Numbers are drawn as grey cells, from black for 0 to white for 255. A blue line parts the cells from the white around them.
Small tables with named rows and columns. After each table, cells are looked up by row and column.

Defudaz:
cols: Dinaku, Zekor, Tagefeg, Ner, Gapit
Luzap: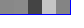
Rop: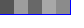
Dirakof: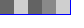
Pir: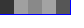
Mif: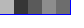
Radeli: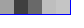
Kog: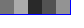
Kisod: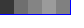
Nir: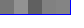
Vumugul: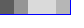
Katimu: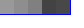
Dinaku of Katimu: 153
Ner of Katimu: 67
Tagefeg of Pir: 137
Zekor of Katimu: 142
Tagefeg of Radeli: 105
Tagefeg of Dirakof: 99
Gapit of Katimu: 72
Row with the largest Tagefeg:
Vumugul

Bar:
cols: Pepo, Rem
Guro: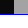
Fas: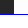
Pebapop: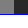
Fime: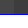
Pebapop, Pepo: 126
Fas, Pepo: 39
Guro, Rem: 163
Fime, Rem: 61
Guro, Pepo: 10
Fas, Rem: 253
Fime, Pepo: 70
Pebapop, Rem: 40

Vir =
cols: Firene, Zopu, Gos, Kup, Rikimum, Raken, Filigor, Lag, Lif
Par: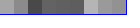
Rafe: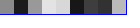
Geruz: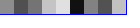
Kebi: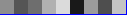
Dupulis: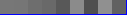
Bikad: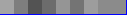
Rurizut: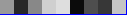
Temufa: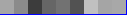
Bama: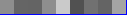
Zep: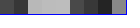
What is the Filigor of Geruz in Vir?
130
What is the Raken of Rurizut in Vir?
11
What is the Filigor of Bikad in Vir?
157
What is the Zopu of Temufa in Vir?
139
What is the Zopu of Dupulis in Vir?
118
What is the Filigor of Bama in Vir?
113
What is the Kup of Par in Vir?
99
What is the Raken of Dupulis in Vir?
139
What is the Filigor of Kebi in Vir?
155
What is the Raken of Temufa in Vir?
82
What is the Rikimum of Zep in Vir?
189
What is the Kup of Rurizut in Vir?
207
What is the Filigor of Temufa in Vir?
192
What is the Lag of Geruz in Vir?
82
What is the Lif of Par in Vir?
146
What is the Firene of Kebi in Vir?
142
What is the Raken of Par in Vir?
94
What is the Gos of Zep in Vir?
184
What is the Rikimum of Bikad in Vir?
149
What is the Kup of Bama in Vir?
142
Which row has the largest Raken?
Dupulis

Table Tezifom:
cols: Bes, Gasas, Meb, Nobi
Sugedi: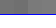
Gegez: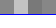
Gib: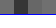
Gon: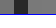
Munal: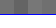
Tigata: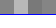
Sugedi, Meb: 122
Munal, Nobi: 112
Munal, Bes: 114
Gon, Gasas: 40
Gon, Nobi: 122
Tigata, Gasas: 184
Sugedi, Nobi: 124
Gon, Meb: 121
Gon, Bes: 115
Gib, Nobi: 112

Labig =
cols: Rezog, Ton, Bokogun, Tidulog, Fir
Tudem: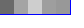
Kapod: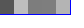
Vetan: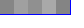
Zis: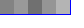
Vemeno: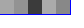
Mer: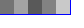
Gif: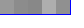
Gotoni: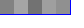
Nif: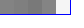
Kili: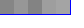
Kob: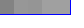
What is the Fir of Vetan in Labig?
132
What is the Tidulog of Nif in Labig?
132
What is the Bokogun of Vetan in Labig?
144
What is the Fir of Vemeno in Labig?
136
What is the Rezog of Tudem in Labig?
106
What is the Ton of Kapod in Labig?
190
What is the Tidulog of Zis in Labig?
149

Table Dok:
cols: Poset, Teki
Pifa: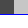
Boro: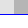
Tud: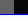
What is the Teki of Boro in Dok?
181
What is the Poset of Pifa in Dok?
73
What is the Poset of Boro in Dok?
227
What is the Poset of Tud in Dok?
99
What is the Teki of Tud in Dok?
8
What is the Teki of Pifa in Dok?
198

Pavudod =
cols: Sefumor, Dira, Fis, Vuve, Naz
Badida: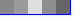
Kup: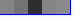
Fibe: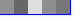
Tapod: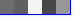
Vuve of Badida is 142
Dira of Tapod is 96
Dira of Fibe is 103
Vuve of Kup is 133
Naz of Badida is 102
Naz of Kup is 138
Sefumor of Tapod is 109
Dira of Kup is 115
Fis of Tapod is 244
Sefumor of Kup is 132
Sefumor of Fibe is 145
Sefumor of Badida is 136
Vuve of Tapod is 72
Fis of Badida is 223
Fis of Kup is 46
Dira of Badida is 154
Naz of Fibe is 119
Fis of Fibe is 222
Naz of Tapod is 151
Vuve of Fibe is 143
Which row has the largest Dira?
Badida

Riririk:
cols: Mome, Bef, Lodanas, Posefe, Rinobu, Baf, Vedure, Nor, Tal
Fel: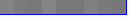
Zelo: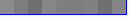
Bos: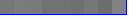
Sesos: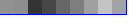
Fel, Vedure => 128
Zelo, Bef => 125
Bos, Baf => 112
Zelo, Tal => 133
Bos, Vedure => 119
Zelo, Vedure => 129
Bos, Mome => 119

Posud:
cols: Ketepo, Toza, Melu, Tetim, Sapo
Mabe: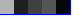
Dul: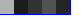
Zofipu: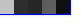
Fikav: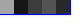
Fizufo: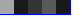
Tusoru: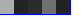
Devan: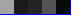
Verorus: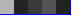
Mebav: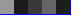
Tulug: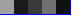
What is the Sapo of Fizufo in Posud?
24
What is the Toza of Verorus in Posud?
35
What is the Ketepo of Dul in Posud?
177
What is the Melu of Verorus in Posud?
58
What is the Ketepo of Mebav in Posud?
152
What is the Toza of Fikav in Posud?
21
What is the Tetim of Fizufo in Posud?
89
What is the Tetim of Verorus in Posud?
84

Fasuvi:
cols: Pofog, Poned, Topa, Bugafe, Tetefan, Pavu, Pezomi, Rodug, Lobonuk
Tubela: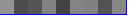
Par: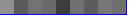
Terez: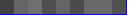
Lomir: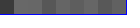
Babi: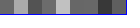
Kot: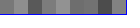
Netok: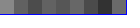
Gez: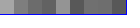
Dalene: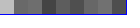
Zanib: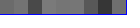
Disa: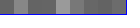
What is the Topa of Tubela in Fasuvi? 85
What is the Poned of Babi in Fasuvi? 171
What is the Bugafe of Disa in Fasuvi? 101
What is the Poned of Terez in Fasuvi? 101
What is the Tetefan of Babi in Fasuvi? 193
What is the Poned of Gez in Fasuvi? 126
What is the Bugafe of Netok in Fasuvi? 98
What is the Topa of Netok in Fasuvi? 76
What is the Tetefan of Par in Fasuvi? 60
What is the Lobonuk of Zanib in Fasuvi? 111
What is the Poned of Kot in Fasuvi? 142
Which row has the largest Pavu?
Tubela

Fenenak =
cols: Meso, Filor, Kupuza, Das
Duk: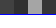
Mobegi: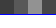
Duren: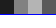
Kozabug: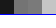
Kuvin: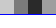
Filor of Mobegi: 88
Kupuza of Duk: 165
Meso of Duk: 65
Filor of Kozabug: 116
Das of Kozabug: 197
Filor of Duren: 129
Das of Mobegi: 71
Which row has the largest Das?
Kozabug

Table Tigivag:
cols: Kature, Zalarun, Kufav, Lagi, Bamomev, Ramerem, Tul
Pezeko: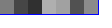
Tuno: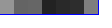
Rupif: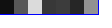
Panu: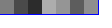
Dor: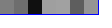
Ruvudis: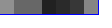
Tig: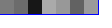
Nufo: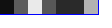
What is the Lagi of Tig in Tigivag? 170
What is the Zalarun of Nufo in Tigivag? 92
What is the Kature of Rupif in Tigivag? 16
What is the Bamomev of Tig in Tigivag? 152
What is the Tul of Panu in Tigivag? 143
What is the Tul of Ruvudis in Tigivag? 133
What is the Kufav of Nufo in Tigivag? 234
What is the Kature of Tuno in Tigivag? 149
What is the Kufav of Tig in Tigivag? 23
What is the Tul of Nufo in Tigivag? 178
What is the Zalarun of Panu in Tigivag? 74
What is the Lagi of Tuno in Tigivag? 34
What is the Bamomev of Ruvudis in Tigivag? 42
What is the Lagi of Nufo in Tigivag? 87
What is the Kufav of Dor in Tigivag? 16
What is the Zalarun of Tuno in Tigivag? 100
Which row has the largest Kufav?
Nufo

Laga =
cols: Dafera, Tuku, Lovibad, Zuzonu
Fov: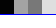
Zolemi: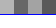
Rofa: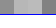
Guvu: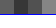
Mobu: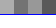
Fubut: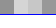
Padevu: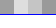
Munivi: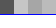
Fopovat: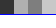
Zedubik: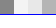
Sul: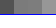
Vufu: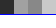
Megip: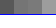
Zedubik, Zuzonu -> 181
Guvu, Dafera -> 95
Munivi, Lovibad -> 166
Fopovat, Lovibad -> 126
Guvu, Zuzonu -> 133
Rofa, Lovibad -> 187
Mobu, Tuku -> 115
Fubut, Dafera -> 146
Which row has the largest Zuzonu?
Fov

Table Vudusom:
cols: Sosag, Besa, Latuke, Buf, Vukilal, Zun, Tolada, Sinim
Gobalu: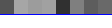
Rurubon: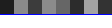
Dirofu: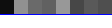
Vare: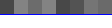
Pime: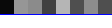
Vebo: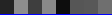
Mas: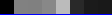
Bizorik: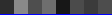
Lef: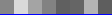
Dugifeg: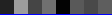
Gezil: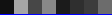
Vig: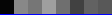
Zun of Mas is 41
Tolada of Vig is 98
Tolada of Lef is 180
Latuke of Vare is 108
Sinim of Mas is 25
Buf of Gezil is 136
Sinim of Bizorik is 77
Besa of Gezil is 166
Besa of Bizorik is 137
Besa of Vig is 136
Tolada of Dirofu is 89
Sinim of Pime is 79
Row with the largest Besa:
Lef

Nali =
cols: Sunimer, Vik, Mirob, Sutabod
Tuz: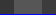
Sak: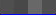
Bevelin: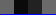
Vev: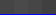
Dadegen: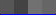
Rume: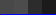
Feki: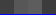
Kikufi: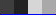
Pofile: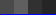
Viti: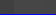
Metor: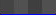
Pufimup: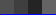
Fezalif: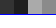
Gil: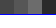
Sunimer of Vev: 69
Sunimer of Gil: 70
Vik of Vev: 74
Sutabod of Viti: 69
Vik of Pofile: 95
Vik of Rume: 76
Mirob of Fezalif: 170
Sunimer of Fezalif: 51
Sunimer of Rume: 72
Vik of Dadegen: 67
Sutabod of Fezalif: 139
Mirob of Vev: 70
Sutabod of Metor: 80
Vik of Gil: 86
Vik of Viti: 70
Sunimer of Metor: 68
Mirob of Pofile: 49
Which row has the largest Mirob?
Kikufi

